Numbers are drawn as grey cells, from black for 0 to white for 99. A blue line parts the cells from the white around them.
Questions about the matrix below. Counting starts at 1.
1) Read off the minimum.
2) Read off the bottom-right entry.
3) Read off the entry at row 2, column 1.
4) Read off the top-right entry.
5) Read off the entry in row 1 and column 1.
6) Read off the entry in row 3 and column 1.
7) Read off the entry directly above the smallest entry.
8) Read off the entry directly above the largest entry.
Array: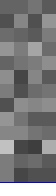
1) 24
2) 31
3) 31
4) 35
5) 39
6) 42
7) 45
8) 52

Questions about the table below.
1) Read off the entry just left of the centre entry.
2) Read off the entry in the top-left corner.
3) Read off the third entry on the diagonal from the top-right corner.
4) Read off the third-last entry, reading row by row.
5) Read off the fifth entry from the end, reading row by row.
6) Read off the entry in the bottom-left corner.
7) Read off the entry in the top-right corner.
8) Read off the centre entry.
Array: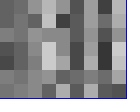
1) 79
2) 38
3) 57
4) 67
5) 67
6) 45
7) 71
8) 53

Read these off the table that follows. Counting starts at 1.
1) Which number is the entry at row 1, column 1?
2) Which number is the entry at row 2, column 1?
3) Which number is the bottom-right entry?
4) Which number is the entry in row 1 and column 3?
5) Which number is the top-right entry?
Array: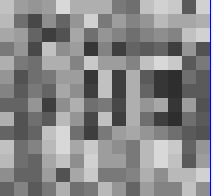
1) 75
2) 72
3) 55
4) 58
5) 81

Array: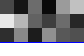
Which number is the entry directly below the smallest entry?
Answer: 24
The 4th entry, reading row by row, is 4
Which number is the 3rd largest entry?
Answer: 71
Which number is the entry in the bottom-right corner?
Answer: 31
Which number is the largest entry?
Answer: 90

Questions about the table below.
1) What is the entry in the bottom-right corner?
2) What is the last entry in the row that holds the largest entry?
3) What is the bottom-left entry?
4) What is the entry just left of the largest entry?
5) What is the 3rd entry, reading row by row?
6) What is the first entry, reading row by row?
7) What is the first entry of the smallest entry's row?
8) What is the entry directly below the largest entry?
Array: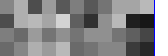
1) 15
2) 9
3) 41
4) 64
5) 30
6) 52
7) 30
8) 56

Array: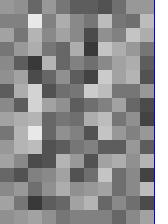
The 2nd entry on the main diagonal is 50
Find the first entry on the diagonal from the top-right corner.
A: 59
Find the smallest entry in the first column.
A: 36
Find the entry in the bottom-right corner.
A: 63
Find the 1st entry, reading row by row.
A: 59
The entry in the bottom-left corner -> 56
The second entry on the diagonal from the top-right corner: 43
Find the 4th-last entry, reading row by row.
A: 50
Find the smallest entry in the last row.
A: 40
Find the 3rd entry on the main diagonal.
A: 70

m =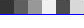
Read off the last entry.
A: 84
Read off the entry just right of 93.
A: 30
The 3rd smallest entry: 37

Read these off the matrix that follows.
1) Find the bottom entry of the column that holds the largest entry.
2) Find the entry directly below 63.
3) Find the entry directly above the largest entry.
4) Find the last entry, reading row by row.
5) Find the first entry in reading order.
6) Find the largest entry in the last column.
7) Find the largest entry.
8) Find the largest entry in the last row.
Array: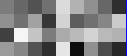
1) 52
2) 76
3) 44
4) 15
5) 48
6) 79
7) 95
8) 89
